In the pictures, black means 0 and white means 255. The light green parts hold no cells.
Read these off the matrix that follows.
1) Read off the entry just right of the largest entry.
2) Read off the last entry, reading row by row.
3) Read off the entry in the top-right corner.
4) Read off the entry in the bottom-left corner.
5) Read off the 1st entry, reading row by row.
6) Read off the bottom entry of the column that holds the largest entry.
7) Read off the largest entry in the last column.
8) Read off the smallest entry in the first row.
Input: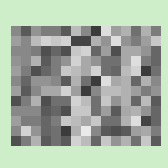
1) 136
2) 90
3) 124
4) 79
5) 136
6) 187
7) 199
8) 59

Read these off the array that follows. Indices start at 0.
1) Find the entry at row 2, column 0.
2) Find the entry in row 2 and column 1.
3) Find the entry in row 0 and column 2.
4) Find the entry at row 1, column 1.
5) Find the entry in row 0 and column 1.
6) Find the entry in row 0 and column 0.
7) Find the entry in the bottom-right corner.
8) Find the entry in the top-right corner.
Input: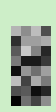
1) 90
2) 201
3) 189
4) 159
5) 141
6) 180
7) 141
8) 79

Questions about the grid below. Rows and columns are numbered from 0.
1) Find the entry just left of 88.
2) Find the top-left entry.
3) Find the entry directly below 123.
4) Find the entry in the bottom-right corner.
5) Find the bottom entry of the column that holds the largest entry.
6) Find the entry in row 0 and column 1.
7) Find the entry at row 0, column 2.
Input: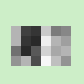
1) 41
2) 180
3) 180
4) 147
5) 247
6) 64
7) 53

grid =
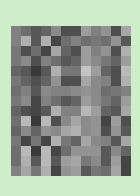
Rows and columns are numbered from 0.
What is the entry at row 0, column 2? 88
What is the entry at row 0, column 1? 110
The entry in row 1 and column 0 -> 129
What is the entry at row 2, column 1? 79
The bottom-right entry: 69
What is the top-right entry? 166
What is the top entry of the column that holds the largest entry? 157
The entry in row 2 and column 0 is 119
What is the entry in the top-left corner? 129
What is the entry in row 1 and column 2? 88
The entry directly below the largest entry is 166
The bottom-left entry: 129
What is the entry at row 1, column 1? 176
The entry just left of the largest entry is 119
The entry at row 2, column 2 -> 110
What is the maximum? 196

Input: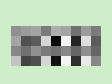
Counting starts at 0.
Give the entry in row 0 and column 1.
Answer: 155
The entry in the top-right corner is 123
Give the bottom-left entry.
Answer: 195
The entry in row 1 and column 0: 164
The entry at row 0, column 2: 164
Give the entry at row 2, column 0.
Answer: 135
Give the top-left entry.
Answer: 144
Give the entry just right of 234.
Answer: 135
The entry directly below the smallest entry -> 112
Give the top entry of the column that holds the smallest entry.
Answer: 174
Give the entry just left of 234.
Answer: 46

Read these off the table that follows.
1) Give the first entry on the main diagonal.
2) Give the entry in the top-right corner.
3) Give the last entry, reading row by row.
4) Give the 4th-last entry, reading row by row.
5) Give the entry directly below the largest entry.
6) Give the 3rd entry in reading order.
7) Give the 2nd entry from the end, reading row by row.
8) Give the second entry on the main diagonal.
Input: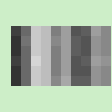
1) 63
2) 136
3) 136
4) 94
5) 201
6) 201
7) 147
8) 115

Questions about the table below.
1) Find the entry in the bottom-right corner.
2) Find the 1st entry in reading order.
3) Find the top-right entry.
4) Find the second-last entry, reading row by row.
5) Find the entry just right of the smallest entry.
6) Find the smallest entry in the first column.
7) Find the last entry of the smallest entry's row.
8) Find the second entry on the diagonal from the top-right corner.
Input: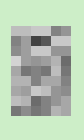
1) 167
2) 189
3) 149
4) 179
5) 87
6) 118
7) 200
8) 200

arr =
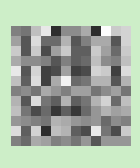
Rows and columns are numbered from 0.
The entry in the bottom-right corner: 150
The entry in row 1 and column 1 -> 86
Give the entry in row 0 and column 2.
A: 191
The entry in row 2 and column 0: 202
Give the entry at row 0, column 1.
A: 117
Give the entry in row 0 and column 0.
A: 128
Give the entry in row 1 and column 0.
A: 160
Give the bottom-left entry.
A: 128
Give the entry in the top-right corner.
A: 211
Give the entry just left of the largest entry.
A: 45
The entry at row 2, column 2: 202
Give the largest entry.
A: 253

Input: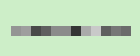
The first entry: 148
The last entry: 107
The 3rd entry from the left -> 73
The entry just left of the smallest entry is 139

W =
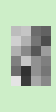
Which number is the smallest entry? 49
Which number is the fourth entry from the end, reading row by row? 228
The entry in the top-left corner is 188
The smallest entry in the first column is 108
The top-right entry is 98
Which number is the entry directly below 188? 208
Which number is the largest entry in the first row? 197

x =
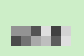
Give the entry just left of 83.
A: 147
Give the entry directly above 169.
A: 83
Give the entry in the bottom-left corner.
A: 74
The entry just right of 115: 169

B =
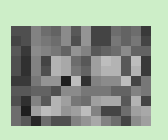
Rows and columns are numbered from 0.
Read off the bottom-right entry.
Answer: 159
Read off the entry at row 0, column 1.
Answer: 79
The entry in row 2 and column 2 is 139
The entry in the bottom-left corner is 109
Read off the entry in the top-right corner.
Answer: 57
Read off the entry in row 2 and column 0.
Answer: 88
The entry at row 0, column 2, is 130
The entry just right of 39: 109
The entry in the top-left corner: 79
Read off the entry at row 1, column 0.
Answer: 68
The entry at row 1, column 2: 130
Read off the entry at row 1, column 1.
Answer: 79

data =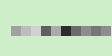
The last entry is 141
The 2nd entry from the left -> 189
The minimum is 44
